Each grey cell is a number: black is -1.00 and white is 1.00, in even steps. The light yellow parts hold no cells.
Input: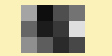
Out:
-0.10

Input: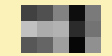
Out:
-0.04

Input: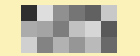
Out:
0.57

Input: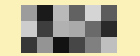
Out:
-0.28

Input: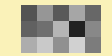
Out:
-0.19

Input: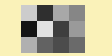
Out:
0.05

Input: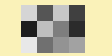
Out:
-0.50

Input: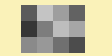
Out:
-0.23

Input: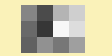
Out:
0.62
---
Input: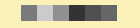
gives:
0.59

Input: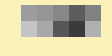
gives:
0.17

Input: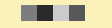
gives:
-0.67

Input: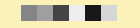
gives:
0.25

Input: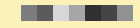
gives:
-0.29

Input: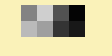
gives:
0.62

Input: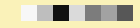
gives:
0.49

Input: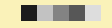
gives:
0.52
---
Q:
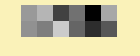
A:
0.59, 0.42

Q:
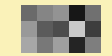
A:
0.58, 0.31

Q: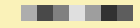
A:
0.75, 0.36

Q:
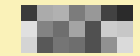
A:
0.76, 0.71

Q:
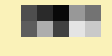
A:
0.79, 0.58

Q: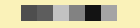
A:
0.52, 0.29

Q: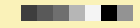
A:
0.91, 0.43

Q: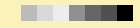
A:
0.86, 0.70

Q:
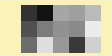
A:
0.85, 0.74
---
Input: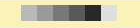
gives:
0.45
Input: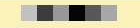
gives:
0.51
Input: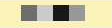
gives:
-0.14
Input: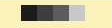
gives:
-0.78
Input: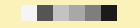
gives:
0.92
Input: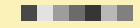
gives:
-0.43
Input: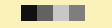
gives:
-0.87
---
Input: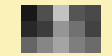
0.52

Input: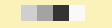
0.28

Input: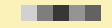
-0.57

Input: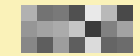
0.83

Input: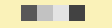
0.52

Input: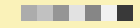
0.05

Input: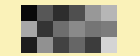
-0.38

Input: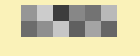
0.06

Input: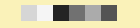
-0.11
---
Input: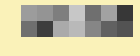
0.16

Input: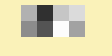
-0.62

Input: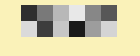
-0.05

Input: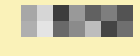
0.68

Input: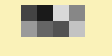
-0.80

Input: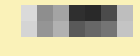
0.11

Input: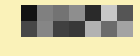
0.00

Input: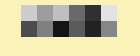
0.23

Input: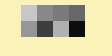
0.07
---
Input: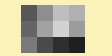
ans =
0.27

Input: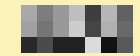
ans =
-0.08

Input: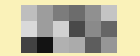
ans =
0.23

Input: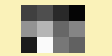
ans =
0.42

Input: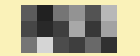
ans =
-0.68

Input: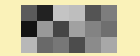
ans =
0.20

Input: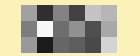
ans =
0.94

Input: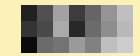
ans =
-0.43

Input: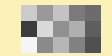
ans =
0.71
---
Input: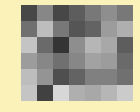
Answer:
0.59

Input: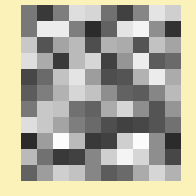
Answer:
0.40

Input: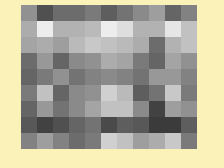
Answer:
-0.04

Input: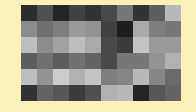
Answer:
-0.22

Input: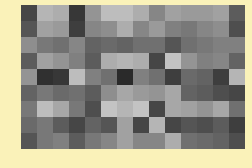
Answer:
-0.39

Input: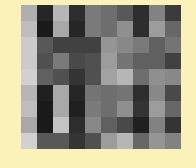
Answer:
0.02

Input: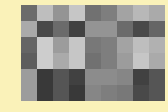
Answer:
-0.33

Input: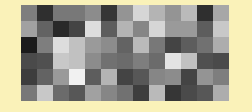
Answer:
0.36

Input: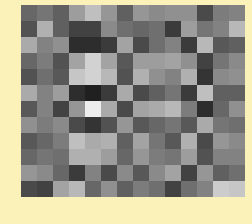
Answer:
0.55
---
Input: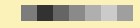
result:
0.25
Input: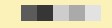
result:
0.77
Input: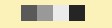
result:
-0.71
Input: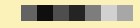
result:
0.31
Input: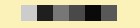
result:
-0.31
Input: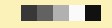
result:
-0.87
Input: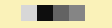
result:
0.04
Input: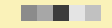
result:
0.51
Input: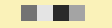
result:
0.29
